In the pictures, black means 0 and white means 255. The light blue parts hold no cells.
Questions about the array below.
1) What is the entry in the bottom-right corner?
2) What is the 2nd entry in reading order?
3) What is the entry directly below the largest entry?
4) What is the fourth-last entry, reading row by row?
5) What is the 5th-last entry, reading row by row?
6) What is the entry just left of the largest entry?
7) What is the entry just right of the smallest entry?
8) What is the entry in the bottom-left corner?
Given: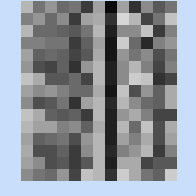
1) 204
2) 116
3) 139
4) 170
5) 204
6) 50
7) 161
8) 139

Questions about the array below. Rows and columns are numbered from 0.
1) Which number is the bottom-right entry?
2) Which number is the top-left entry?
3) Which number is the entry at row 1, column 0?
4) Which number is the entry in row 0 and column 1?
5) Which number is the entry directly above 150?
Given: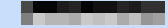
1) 160
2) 73
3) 127
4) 5
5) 49

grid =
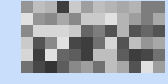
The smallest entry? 52
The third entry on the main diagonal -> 214
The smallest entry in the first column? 113
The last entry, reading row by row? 158
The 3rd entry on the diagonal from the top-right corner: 83
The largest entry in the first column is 225
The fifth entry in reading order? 202
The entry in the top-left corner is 149
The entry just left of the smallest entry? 71
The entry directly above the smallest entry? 225
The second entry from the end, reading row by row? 225
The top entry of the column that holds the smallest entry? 180
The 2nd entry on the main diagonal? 149
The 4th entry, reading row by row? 61
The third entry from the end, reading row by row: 83
